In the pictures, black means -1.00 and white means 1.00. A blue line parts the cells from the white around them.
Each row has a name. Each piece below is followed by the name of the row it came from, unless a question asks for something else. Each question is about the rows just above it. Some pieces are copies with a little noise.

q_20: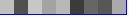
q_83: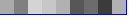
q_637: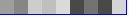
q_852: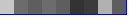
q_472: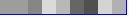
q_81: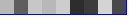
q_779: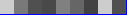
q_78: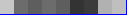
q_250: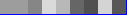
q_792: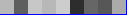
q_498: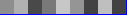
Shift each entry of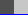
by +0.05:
[-0.32  0.61]
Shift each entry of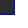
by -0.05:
[-0.70]
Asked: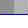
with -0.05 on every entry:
[0.06 0.34]

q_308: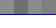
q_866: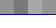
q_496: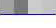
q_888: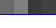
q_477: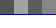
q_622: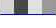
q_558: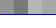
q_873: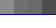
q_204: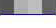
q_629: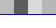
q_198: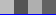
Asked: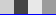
q_622
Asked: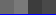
q_888
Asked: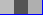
q_198
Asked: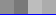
q_558

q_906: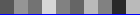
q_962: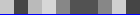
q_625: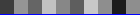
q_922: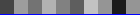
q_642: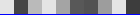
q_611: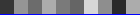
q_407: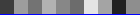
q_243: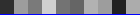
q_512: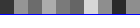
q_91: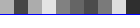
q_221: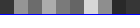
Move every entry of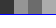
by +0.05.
[-0.53  0.22 -0.10  0.40]
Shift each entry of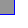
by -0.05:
[0.12]
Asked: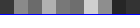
q_221
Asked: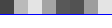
q_642
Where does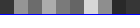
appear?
q_221

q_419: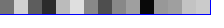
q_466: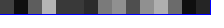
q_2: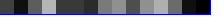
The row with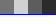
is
q_419
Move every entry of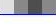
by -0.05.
[ 0.70  0.02 -0.44  0.02]
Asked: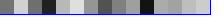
q_419
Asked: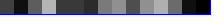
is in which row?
q_2
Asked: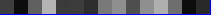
q_466

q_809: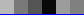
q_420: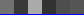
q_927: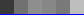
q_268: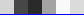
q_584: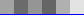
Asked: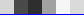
q_268
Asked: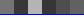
q_420
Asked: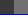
q_927
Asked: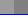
q_809

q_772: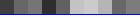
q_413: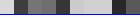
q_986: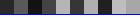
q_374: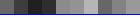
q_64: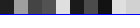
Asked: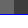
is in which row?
q_374
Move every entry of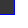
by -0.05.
[-0.63]
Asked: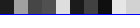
q_64
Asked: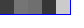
q_413

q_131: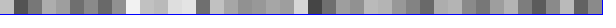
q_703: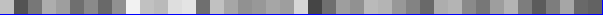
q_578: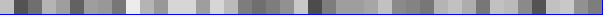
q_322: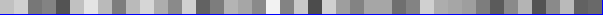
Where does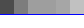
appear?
q_578
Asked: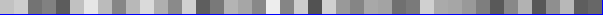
q_322
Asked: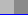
q_578
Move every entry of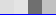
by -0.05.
[ 0.69  0.74 -0.18  0.46]

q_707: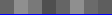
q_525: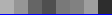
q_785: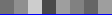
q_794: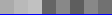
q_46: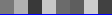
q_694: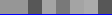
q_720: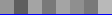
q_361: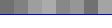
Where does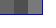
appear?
q_525
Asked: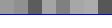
q_694
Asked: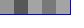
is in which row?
q_694
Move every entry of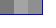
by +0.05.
[0.00 0.34 0.17]
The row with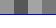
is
q_694

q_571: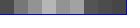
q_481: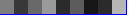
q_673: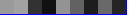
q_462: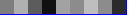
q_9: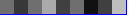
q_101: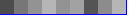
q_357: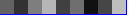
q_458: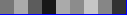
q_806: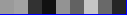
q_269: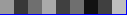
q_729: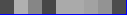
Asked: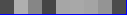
q_729
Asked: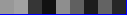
q_673

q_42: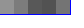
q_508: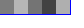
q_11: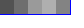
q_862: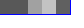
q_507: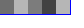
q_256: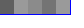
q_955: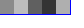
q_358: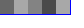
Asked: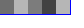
q_507
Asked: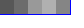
q_11
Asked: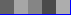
q_358
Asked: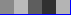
q_955
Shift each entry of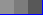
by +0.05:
[ 0.20  0.02 -0.26]

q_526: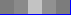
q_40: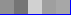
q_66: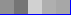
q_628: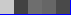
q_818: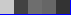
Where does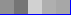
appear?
q_66
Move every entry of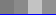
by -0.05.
[-0.08  0.03  0.48  0.09]
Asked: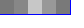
q_526
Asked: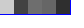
q_818

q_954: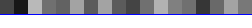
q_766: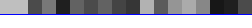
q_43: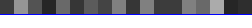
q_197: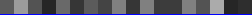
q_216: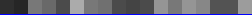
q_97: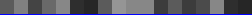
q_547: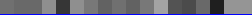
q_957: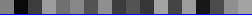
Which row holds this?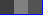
q_197
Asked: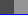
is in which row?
q_216
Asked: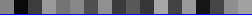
q_957
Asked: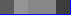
q_97
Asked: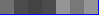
q_216
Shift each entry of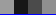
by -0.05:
[ 0.17 -0.87 -0.46  0.07]

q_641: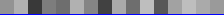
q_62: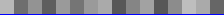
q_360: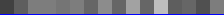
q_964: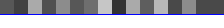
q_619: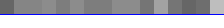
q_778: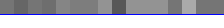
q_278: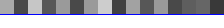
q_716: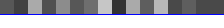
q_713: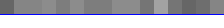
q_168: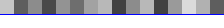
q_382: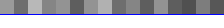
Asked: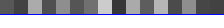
q_964
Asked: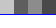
q_168
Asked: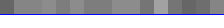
q_713

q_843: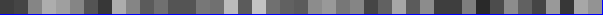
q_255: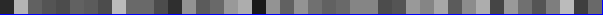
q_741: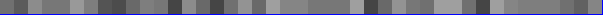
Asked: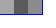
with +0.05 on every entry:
[ 0.36 -0.24  0.15]
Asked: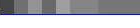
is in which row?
q_741
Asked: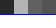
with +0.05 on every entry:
[-0.63  0.46 -0.19 -0.29]
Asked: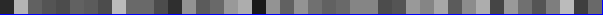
q_255
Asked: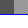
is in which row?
q_255
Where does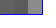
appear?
q_843

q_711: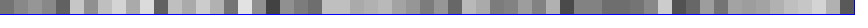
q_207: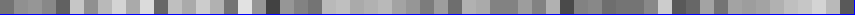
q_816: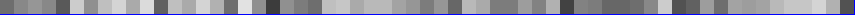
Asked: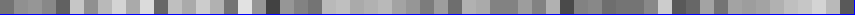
q_207
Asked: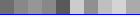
q_816
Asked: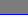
q_816
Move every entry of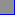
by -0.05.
[0.08]
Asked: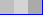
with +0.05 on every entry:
[0.55 0.71 0.38]
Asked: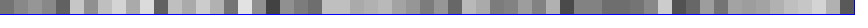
q_711

